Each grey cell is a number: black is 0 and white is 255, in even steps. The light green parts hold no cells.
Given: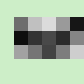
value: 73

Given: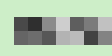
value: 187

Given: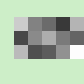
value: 173

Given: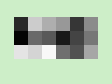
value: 25

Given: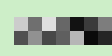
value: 182

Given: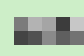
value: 138

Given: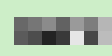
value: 230

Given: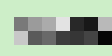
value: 54
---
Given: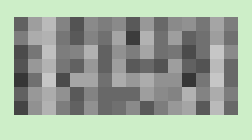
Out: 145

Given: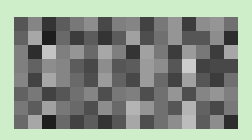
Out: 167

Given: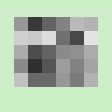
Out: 105

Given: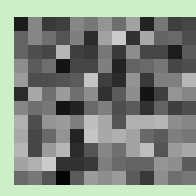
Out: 119

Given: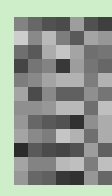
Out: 103

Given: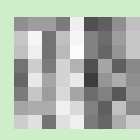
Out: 224
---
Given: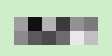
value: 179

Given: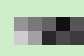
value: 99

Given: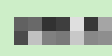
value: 50

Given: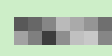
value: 134

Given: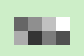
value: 193

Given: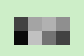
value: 177
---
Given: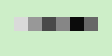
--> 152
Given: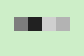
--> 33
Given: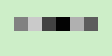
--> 202
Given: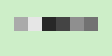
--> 230
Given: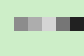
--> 173
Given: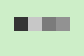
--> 199
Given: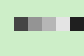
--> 148
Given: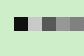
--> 201
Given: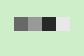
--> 153
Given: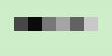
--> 11
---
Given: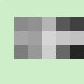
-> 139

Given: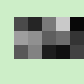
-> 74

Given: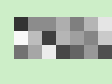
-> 51

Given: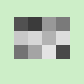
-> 81

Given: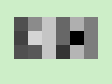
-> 80

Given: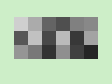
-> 207
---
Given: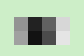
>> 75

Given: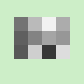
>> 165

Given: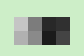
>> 27

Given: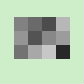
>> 136

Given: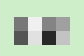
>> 40

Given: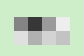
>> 211
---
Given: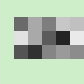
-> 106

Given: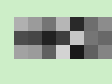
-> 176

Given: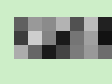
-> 96

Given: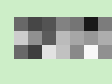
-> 104

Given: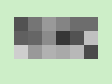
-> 82

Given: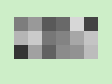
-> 125

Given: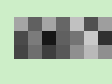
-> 165

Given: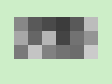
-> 135
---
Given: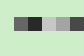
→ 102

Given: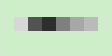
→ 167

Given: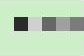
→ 124

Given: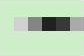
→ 133

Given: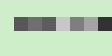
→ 126

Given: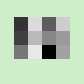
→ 205

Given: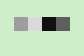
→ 94

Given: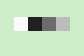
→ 108
